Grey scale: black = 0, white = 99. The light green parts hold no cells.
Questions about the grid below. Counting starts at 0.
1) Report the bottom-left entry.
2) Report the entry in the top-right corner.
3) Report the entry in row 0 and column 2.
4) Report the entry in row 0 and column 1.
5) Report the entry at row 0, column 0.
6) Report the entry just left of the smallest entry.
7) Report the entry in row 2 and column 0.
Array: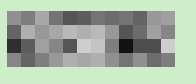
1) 52
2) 62
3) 65
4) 49
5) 56
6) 49
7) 18

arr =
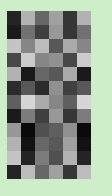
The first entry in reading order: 14
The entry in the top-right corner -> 69
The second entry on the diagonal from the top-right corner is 21
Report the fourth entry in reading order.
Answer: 62
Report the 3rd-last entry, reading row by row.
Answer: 62
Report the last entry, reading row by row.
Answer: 73
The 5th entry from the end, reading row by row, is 73
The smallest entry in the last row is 14
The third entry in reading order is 40
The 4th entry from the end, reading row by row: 40
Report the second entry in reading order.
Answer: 69
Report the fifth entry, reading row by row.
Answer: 21
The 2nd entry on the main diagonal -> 44
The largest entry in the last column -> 83

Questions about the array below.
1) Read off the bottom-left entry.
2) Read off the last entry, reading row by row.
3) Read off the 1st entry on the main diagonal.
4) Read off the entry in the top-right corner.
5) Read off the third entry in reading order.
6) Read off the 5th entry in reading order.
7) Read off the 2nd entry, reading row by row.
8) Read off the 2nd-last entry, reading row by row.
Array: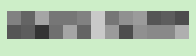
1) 33
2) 68
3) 50
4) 30
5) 64
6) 46
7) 39
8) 53

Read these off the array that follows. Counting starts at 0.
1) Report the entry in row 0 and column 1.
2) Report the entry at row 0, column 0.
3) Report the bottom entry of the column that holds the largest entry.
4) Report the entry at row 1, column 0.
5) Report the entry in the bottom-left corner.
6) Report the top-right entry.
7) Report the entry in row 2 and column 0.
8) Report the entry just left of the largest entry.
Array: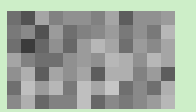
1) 32
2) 43
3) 53
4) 47
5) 53
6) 60
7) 43
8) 64

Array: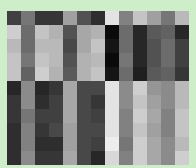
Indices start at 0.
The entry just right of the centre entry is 88
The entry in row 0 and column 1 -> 46
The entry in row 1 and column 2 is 76
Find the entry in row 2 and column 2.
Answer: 72
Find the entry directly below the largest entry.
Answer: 84
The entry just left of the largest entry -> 25
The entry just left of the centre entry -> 28
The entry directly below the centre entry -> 21
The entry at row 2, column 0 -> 72
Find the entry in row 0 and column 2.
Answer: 21
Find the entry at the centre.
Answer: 28
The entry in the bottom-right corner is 80
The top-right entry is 72
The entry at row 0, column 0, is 25
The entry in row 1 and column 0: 80
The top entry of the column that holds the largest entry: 88
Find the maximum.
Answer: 92
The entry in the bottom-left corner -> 18
